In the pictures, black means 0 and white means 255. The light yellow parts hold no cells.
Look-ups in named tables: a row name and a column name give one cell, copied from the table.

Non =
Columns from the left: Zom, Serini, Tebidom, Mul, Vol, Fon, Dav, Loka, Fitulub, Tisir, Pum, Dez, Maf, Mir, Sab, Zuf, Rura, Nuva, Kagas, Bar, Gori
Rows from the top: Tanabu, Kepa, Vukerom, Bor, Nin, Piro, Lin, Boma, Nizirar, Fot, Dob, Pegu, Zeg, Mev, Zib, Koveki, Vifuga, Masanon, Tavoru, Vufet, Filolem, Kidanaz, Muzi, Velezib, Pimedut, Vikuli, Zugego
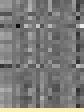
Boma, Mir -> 109
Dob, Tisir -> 102
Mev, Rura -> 114
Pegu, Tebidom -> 147
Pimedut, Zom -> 158
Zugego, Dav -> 99
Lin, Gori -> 236
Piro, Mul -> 114
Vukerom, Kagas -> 137
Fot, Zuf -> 116
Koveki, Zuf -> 111
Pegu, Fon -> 106
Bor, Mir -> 141
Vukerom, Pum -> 101
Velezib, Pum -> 124
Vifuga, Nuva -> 102
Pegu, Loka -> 138
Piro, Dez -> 119
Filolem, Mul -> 114
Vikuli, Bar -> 100
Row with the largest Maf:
Lin

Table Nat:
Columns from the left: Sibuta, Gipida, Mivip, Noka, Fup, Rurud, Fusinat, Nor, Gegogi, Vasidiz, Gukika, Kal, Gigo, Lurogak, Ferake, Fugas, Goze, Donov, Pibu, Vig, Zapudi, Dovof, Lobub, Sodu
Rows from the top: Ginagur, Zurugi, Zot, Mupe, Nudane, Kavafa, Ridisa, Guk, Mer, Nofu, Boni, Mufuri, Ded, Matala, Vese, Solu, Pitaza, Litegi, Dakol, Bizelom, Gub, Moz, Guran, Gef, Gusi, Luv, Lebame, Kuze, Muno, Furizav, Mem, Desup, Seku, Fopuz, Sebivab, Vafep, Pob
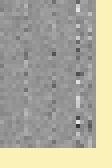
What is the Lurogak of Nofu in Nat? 163
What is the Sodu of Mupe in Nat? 151
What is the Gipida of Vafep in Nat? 148
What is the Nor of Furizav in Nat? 153
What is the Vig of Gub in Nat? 221
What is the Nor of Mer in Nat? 156
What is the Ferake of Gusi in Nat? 143
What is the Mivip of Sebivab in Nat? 148
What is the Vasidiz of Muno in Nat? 151

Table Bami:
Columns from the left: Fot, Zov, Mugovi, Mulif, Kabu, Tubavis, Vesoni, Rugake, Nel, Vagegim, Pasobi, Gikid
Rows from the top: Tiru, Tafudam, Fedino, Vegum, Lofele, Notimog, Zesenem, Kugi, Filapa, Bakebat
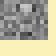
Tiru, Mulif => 153
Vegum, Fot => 146
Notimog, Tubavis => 118
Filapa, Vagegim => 133
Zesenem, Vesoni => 150
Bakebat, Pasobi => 147
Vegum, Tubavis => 129
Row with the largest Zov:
Lofele

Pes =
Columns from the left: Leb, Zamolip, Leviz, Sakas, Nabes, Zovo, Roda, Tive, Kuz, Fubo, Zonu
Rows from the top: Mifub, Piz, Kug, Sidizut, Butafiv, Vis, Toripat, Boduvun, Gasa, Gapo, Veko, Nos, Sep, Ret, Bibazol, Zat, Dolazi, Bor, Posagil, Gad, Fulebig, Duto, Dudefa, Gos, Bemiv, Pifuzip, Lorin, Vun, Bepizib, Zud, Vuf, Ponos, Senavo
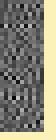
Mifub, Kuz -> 90
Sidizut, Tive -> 161
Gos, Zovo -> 106
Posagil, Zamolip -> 157
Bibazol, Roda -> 116
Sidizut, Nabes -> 88
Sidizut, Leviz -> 73
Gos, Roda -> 129
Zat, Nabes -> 101
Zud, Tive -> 111

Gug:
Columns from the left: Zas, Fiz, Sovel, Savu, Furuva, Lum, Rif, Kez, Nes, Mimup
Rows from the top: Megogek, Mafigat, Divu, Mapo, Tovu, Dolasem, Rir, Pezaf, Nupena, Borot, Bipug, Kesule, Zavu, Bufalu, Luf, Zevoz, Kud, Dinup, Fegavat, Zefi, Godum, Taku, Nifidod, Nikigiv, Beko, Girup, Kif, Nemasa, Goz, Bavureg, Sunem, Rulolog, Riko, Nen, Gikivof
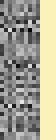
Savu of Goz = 141
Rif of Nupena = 179
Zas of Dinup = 162
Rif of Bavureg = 177
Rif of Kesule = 146
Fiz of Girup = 158
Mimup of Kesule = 135
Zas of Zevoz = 149
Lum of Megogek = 174

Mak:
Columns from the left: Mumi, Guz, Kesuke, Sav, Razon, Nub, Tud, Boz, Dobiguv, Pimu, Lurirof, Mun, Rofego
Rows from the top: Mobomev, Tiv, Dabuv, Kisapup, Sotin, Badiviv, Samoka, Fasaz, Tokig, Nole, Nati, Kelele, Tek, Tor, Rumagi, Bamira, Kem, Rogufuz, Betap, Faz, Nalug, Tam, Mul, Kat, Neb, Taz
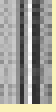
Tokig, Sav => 189
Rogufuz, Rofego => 175
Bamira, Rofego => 107
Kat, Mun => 136
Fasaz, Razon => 146
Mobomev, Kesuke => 186
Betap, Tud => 146
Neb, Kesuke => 176
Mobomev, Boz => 226
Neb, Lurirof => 162
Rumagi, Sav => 199
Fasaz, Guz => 182
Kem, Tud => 154
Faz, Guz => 178

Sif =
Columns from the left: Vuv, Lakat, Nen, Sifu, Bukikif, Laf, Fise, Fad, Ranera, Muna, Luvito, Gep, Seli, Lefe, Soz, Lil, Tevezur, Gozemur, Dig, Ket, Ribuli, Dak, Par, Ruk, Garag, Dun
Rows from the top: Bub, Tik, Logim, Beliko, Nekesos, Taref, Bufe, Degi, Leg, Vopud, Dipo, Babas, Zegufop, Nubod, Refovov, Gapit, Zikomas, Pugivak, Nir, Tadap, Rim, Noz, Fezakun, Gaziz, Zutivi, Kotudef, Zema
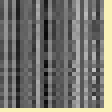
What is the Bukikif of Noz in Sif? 42
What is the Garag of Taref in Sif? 87
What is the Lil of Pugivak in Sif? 100
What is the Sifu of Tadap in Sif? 125
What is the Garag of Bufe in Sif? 76
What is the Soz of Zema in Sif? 91
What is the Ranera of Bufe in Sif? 59
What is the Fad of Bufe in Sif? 110
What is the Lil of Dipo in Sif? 92
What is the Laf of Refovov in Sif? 88
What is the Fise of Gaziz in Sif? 98
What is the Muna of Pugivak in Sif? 152
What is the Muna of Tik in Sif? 173
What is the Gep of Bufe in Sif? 18
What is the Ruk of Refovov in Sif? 173
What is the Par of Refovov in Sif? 82
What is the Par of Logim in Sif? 91
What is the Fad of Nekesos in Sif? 94
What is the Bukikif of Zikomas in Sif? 51
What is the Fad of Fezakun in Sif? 100

